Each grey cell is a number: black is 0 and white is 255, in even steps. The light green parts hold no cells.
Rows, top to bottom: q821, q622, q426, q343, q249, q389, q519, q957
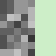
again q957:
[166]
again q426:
[181]
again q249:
[96]
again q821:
[150]
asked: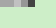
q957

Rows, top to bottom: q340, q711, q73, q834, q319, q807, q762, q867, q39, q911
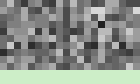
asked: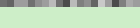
q807
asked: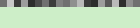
q762

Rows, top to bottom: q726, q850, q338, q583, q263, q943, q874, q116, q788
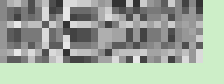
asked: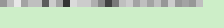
q583
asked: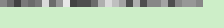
q338
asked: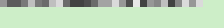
q788
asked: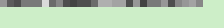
q263
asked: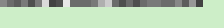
q850

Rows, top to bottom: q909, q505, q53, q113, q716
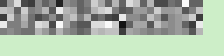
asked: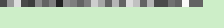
q909
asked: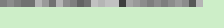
q716
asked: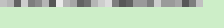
q505
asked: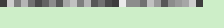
q53
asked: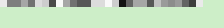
q113

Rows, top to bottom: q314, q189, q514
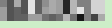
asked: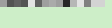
q189
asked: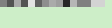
q314
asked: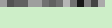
q514

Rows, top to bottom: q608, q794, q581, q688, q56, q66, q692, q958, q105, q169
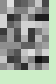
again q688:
[210]
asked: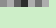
q169

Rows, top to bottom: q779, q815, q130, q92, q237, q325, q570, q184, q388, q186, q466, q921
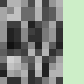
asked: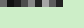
q570
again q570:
[34]

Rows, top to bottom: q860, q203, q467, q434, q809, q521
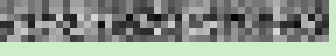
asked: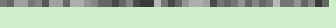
q203
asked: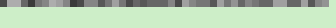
q521
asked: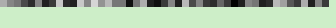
q467

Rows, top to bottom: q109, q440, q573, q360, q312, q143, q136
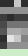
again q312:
[170]
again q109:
[45]
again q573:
[61]
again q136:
[144]
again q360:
[116]
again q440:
[144]

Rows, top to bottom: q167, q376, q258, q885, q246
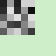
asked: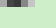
q885
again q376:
[44]
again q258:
[223]
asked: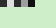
q376

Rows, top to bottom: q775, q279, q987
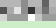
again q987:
[156]
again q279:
[170]
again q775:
[182]
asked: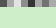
q279
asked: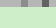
q775
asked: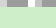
q987

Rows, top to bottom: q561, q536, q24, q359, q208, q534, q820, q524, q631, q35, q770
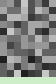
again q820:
[151]
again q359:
[167]
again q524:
[98]
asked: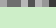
q536
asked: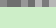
q534
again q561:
[82]

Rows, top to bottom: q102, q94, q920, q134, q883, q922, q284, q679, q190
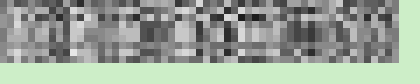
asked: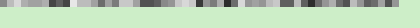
q679
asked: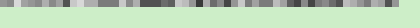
q134

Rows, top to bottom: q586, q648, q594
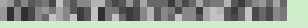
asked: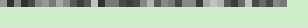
q648
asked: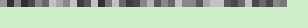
q594
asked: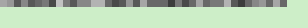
q586

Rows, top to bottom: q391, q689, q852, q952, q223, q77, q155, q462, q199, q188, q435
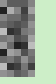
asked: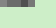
q852
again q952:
[93]

